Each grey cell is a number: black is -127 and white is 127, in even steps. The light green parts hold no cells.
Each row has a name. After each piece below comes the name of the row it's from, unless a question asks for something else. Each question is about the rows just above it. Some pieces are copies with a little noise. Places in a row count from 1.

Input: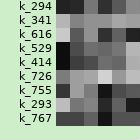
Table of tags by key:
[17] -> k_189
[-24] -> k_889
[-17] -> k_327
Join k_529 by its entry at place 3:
k_327
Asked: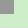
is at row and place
k_726, 5
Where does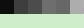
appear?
k_414

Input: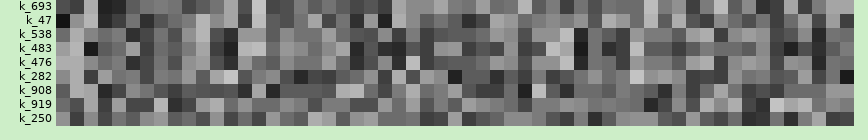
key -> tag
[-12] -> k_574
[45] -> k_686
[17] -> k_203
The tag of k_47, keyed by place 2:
k_203
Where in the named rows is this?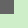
k_250, 32
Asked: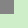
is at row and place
k_538, 3
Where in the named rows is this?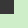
k_250, 51

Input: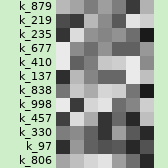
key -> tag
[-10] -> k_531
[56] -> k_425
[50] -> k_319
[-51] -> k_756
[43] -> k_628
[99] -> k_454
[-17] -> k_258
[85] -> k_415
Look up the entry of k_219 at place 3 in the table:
k_425
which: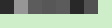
k_97
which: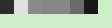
k_235

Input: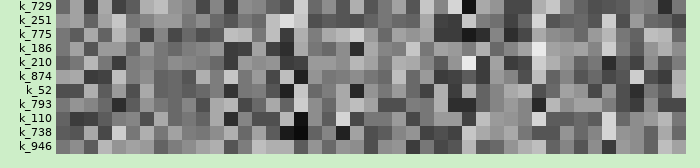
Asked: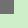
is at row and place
k_251, 32
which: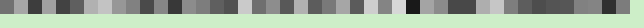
k_729
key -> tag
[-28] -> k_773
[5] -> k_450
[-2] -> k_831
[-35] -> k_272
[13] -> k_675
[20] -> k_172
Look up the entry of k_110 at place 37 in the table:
k_272
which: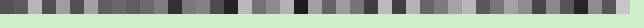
k_52
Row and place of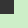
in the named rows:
k_52, 13

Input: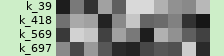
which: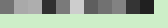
k_418
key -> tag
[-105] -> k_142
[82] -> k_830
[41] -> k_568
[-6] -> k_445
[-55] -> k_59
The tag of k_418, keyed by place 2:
k_568
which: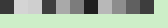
k_569
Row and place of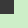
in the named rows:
k_569, 1

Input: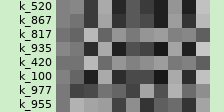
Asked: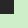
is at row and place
k_520, 5
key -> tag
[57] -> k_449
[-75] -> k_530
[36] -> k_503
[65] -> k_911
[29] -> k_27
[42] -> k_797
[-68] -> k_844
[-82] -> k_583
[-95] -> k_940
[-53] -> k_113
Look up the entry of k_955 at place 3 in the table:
k_503
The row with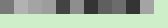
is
k_955
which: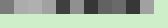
k_955
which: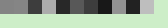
k_520

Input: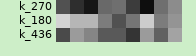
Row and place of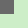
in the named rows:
k_270, 4
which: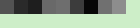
k_270
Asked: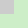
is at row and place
k_180, 7
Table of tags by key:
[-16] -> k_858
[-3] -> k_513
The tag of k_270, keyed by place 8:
k_858
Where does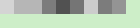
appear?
k_180
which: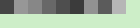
k_436

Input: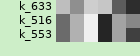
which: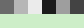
k_553
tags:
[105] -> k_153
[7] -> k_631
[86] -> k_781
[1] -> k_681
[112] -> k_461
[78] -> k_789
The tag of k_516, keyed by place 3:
k_461

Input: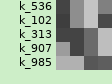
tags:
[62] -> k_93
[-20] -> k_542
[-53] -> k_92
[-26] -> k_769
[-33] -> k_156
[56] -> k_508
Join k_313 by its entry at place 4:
k_93
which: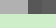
k_985
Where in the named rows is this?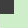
k_102, 1

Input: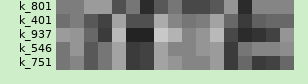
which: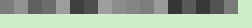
k_751
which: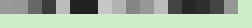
k_937
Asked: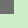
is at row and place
k_401, 1
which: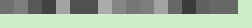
k_401
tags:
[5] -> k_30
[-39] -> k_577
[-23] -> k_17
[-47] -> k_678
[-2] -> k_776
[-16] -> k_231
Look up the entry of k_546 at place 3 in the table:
k_577
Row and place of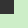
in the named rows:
k_937, 15
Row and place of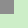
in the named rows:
k_546, 17

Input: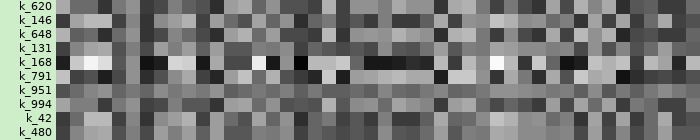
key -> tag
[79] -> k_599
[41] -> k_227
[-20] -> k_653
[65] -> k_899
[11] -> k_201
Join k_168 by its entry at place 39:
k_899
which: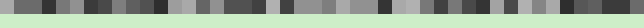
k_620
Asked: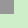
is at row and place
k_648, 23
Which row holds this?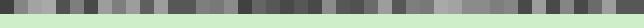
k_480
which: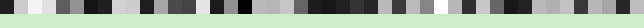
k_168
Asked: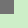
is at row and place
k_131, 27
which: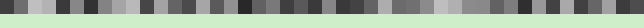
k_42

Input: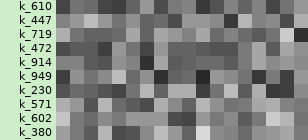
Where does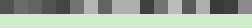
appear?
k_230
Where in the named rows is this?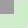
k_380, 1
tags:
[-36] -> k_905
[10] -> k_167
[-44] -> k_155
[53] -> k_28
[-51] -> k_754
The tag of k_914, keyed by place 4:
k_155
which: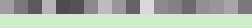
k_380
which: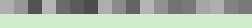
k_571
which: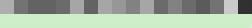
k_719

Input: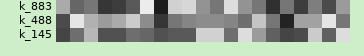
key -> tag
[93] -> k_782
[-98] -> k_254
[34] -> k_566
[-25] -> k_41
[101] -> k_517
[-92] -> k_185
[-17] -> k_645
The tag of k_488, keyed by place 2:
k_517
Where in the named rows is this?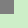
k_883, 19
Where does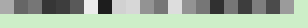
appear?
k_883

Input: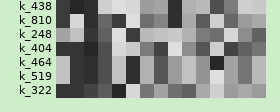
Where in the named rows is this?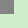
k_810, 8
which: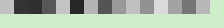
k_519

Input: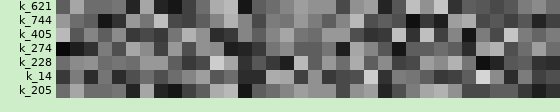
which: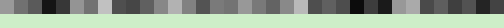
k_744
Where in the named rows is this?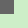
k_405, 35
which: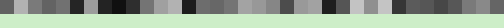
k_621

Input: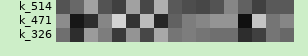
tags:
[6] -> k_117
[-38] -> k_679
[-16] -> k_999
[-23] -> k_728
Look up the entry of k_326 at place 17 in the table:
k_728
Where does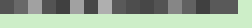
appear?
k_514
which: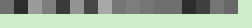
k_326
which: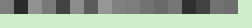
k_326
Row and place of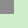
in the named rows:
k_471, 1

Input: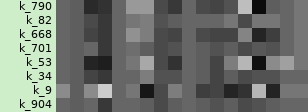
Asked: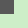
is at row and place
k_701, 15
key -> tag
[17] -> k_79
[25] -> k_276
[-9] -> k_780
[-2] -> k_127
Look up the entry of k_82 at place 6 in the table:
k_780
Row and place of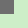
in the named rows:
k_701, 6
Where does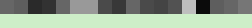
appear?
k_790

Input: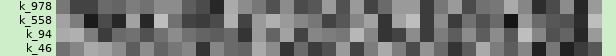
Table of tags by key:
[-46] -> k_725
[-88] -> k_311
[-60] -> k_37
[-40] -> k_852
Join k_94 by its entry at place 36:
k_725
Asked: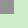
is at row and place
k_46, 27

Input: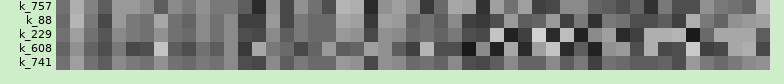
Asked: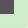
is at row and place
k_229, 4
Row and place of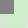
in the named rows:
k_757, 3
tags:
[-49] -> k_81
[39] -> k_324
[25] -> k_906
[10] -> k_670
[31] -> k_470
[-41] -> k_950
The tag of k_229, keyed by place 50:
k_324

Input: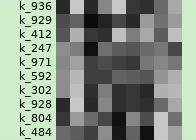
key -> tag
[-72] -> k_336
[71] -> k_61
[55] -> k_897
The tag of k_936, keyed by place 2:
k_61
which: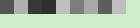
k_412

